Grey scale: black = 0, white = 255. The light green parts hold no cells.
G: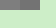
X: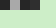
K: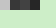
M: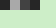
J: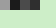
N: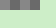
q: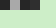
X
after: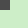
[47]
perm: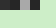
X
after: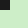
[75]

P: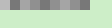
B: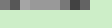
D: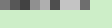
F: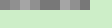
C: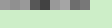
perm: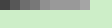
C
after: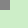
[144]
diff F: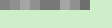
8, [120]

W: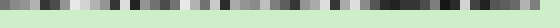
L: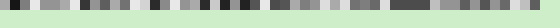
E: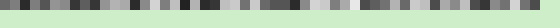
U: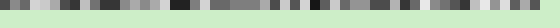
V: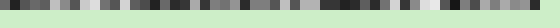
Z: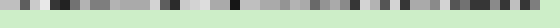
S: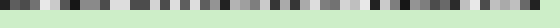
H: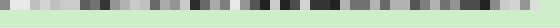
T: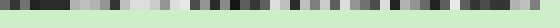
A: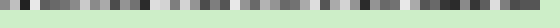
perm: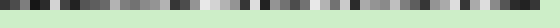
W
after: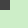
[34]
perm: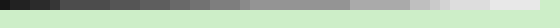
L
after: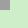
[126]

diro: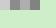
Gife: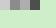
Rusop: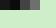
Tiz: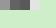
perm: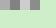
diro
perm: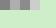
diro
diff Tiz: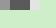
1, [99]

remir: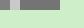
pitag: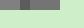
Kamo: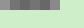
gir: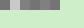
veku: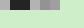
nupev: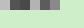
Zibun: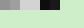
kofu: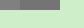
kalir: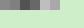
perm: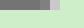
remir
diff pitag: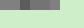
5, [116]

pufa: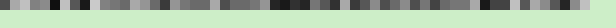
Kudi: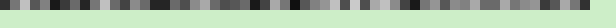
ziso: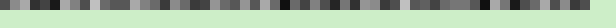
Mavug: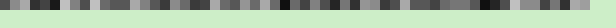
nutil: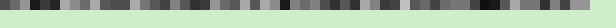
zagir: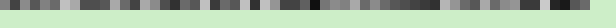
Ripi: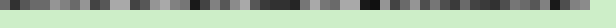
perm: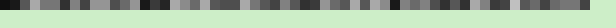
nutil
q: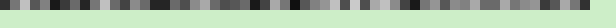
Kudi
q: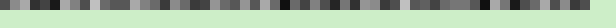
ziso
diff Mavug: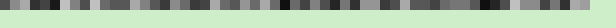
37, [139]
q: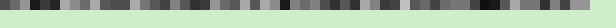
nutil
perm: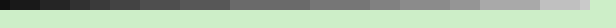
Kudi
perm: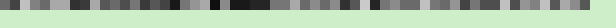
pufa

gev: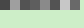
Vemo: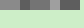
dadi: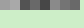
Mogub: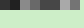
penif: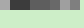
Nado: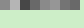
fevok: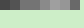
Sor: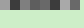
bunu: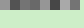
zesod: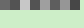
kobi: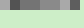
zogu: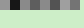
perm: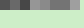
fevok
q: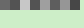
zesod
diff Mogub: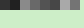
4, [71]
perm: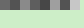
gev
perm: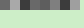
Sor

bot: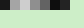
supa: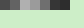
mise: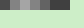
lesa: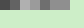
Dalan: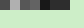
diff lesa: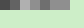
3, [155]
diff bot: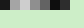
6, [35]
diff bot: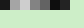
3, [143]
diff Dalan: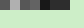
0, [75]
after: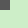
[99]
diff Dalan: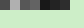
5, [45]

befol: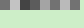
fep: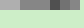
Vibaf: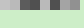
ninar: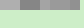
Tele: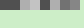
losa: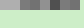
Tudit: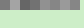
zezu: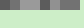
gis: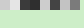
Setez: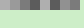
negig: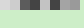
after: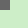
[114]
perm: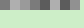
Setez

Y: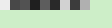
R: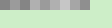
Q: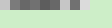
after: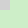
[60]
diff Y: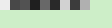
4, [93]
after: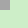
[143]

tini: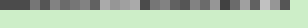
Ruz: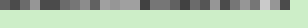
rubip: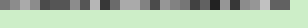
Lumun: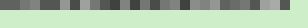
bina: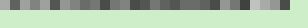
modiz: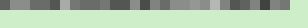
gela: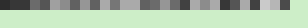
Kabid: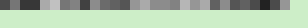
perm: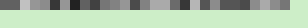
rubip
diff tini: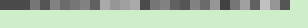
23, [107]
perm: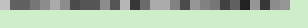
rubip
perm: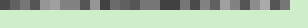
Lumun
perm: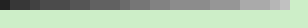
Kabid
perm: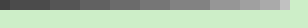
tini
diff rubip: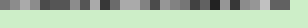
9, [182]

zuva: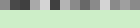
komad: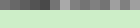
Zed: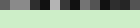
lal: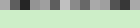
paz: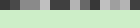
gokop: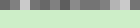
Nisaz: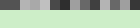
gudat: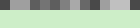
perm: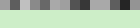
lal
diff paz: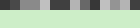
11, [159]
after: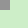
[159]
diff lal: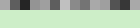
8, [104]

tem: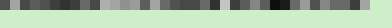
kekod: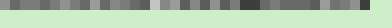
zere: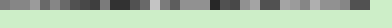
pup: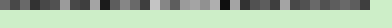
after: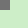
[123]
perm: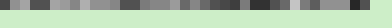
zere
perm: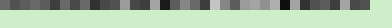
pup
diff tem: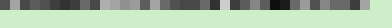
22, [196]

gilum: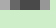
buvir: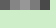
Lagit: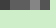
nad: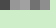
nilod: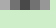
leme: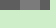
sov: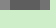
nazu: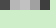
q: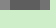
sov
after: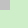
[161]
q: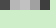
nazu
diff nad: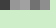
0, [73]
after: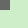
[73]

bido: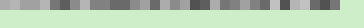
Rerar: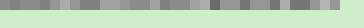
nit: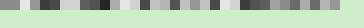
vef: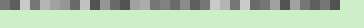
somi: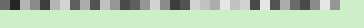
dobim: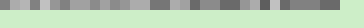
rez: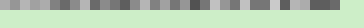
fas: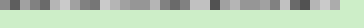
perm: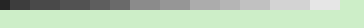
somi
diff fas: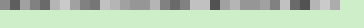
10, [202]
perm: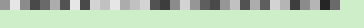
somi

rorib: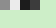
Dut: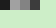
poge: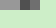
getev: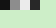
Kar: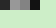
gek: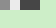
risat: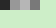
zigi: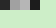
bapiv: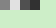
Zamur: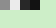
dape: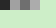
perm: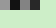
Kar
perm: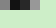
Kar
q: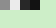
Zamur
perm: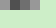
poge
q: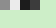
rorib

